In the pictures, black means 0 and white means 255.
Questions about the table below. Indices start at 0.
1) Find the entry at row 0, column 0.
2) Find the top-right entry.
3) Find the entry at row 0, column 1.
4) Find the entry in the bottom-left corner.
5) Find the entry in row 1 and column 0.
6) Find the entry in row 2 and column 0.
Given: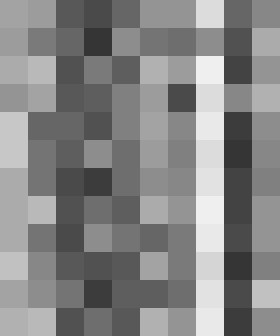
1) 163
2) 135
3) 156
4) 177
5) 156
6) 171

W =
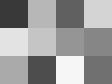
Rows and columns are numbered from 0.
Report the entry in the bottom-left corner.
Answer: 170
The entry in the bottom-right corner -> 112
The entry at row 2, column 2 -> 246
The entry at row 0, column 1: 183

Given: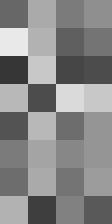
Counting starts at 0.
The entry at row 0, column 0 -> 103
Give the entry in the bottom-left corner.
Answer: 178
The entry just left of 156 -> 116
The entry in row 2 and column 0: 54
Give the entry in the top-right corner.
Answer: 143
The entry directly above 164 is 184
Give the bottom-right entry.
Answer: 89
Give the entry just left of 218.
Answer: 76
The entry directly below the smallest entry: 184
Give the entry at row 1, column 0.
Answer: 233

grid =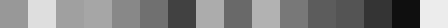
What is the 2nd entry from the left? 222
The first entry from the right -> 236
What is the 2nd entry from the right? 15
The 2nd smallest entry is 52

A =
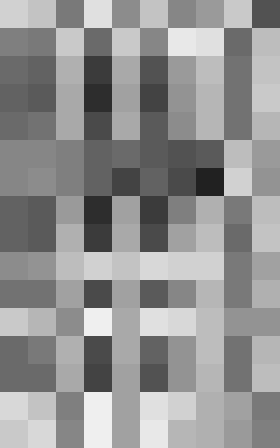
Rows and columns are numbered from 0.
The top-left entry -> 209
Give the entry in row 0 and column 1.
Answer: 195
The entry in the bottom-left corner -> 201
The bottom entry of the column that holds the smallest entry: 176
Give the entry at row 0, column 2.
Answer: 121
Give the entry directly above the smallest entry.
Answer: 90
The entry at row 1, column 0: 127
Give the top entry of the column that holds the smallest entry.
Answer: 154
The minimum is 33
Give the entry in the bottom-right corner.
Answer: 127
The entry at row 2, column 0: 106
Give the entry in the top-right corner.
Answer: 82

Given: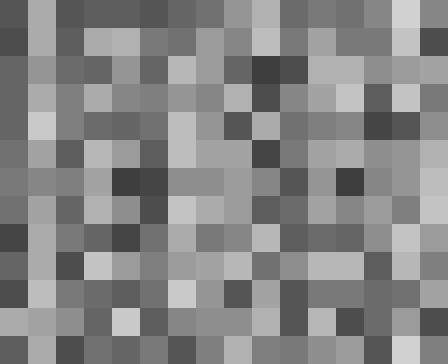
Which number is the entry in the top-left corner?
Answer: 85
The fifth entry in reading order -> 93
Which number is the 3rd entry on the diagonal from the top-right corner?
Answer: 142
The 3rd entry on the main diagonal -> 107
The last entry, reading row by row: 127
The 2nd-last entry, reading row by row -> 209
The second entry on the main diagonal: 171
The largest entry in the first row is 209
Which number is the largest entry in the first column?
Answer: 171
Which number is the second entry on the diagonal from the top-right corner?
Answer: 195
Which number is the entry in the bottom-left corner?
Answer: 93
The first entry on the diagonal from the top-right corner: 134
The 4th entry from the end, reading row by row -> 155
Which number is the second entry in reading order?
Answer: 171

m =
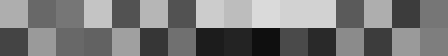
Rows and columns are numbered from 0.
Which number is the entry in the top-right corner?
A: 118
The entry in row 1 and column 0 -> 68
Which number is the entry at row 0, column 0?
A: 174
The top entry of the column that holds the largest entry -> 218
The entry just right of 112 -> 28
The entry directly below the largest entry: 15
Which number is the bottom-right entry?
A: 126
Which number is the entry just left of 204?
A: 82
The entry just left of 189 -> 204
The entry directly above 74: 210

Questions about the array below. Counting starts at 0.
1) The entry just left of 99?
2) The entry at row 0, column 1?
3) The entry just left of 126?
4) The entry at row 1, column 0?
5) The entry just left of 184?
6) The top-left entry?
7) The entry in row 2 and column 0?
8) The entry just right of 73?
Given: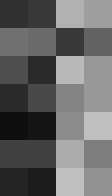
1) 57
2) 57
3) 171
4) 113
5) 43
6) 49
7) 79
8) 132

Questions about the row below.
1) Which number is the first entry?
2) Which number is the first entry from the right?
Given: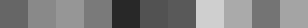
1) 102
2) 164
